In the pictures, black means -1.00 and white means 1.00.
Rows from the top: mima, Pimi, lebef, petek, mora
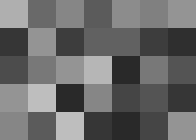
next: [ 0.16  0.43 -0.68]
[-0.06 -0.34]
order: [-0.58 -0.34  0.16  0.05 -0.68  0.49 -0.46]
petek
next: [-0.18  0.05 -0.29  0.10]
[0.00 0.16]

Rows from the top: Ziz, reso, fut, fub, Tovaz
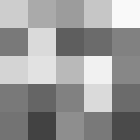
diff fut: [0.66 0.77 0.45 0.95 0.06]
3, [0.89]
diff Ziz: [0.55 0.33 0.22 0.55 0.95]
0, [0.61]
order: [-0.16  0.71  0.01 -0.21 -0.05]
fub
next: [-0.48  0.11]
[-0.05 -0.42]

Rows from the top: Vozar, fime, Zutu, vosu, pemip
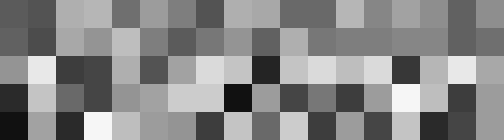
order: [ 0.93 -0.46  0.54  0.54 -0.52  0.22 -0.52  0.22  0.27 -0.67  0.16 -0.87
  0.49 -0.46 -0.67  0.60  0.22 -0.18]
pemip
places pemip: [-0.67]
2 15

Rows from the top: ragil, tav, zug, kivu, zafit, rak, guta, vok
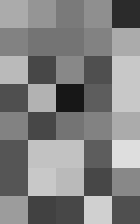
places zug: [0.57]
4
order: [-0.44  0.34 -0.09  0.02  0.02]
zafit
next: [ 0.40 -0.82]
[-0.27  0.57]
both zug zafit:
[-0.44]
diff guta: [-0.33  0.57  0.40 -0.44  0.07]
2, [0.46]
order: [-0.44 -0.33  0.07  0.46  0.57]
guta

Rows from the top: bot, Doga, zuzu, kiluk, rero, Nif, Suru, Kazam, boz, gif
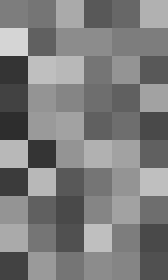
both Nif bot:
[0.39]
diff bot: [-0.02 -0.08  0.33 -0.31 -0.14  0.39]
4, [-0.19]
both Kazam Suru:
[0.16]
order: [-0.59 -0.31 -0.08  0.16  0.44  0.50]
zuzu
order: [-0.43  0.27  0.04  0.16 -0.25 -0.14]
Kazam
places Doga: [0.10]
2 3
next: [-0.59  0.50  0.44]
[-0.08  0.16]

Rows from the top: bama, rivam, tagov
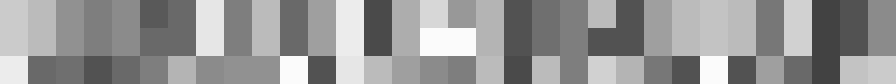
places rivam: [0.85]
12
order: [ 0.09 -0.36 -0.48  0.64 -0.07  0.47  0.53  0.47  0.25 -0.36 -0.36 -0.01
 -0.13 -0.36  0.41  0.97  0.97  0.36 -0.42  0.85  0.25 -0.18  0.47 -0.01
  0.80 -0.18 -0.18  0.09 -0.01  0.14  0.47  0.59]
rivam
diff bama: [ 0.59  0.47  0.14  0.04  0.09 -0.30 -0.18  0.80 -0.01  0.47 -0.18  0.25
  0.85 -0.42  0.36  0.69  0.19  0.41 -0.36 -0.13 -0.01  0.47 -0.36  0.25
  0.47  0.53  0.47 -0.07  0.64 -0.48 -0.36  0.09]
3, [-0.01]
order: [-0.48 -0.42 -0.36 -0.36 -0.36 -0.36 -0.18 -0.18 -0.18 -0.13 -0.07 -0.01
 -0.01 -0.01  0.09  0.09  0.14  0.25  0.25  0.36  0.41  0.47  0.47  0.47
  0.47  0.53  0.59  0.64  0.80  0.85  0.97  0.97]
rivam
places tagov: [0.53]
30
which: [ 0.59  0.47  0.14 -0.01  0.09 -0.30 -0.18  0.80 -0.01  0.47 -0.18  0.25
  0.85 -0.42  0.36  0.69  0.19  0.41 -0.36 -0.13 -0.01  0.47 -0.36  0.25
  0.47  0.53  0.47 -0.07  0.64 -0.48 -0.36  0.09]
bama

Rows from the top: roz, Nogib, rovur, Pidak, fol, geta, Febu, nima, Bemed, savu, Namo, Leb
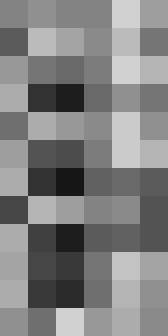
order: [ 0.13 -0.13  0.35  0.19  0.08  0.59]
fol
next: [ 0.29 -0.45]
[-0.55 -0.08]

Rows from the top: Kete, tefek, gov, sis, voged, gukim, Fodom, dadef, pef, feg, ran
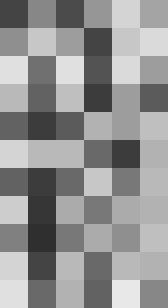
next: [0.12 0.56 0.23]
[-0.47  0.56]
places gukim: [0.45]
1 2
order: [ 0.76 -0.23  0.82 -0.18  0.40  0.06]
ran
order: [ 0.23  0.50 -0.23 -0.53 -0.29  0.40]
voged
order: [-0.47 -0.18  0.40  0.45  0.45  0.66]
feg

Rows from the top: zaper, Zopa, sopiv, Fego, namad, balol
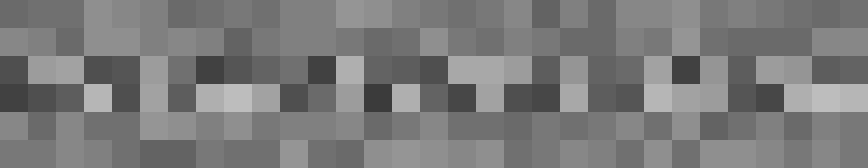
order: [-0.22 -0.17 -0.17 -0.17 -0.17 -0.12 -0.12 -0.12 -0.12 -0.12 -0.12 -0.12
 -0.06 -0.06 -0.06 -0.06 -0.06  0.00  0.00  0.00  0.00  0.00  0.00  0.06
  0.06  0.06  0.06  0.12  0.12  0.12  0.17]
zaper
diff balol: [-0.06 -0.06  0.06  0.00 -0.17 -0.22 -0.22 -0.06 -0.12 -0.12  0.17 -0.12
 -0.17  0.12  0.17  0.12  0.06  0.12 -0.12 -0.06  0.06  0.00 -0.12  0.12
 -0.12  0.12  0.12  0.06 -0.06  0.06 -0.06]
4, [-0.12]
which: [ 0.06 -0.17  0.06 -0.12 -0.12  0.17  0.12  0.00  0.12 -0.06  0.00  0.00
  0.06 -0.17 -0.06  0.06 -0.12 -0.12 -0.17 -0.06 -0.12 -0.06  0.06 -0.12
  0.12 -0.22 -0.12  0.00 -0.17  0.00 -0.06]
namad
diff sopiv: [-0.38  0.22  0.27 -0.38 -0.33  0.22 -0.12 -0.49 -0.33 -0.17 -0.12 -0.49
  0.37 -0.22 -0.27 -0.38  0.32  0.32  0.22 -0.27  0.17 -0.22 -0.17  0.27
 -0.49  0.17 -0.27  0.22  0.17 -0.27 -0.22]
9, [-0.22]

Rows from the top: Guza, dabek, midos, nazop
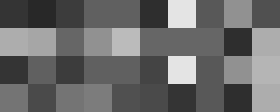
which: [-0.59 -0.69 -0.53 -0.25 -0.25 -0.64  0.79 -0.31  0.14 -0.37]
Guza
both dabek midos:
[0.14]
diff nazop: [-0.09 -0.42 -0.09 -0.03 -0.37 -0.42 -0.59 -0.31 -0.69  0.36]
8, [-0.64]
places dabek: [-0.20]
2 5 6 7

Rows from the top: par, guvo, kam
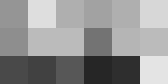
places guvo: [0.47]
1 2 5
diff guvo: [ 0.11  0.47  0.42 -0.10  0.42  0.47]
2, [0.47]
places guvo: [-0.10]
3
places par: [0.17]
0

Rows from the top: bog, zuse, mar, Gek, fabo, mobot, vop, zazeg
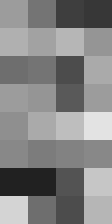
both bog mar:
[-0.09]
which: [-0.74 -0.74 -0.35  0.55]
vop
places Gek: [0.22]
0 3

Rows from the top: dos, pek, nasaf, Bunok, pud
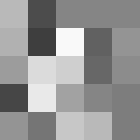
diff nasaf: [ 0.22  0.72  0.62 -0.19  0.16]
4, [0.10]
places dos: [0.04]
2 3 4
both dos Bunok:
[0.04]
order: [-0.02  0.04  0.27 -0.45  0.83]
Bunok
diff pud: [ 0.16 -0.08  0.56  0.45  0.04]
4, [-0.02]
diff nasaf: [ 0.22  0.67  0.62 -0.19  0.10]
1, [0.72]

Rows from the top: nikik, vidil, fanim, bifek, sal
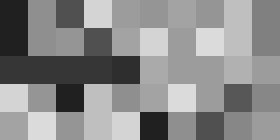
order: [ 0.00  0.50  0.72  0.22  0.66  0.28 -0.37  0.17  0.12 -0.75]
vidil
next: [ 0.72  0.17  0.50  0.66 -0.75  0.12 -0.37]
[0.06 0.22]
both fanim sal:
[0.22]
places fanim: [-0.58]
0 1 2 3
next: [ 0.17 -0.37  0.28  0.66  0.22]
[0.72 0.50]
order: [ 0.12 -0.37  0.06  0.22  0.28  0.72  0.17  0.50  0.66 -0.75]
sal

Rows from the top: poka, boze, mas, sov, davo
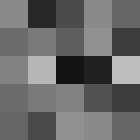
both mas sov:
[0.02]
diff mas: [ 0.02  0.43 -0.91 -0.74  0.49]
2, [-0.85]
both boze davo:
[0.13]
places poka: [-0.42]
2
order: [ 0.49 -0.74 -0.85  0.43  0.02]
mas
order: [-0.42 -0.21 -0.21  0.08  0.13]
davo
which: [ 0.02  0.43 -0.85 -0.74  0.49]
mas

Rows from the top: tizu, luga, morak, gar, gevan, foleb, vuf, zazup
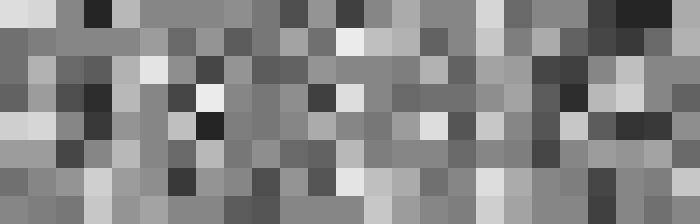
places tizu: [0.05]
2 5 6 7 13 15 16 19 20
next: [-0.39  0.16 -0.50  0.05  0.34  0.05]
[0.05 0.68]

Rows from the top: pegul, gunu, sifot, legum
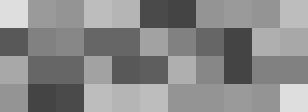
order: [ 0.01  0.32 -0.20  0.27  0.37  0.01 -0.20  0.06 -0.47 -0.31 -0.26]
sifot
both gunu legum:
[-0.47]
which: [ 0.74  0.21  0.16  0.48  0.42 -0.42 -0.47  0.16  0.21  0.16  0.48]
pegul
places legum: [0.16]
0 6 7 9
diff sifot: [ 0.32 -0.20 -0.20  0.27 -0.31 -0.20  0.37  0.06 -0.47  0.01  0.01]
5, [-0.26]
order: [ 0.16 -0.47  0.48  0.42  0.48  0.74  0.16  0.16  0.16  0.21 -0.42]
legum

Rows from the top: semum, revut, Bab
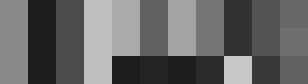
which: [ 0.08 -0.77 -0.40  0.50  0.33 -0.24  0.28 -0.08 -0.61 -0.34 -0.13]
revut
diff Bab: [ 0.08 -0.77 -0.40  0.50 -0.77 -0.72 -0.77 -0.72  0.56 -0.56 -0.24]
7, [-0.67]
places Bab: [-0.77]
1 4 6

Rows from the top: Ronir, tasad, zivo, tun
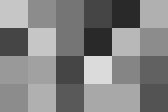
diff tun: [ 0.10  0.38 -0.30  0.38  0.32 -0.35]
3, [0.32]
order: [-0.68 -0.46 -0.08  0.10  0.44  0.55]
tasad

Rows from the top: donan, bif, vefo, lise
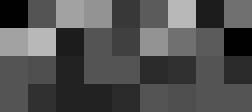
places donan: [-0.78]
7
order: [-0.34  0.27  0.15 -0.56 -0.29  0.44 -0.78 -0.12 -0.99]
donan
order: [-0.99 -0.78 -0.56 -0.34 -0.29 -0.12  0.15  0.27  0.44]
donan
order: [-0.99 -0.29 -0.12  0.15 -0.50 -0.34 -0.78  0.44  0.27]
bif
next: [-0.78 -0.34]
[-0.50  0.15]
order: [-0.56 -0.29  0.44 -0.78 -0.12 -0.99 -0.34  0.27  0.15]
donan
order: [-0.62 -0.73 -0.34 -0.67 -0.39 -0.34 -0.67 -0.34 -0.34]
vefo

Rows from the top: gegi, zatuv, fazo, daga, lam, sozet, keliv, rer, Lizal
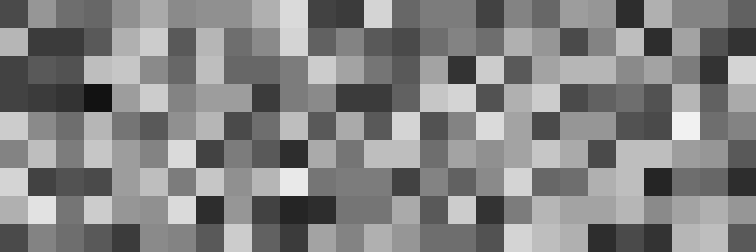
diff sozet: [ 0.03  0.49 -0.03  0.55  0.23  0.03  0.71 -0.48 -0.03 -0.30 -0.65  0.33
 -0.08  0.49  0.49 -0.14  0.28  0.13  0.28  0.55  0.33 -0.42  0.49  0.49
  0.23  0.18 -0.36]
26, [-0.30]
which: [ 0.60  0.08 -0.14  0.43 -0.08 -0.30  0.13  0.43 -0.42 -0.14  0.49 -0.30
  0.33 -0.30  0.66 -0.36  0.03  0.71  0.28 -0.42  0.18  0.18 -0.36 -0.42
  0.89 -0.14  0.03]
lam
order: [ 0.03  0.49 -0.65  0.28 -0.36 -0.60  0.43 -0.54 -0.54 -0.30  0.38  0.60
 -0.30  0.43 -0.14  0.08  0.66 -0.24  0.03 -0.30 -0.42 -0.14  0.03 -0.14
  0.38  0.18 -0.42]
zatuv
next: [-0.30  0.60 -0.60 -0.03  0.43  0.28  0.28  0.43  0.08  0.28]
[0.38 0.18]
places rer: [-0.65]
7 11
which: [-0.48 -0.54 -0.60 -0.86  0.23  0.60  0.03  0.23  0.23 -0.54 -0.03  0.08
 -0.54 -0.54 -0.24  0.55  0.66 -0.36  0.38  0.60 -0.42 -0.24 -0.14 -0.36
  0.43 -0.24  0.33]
daga

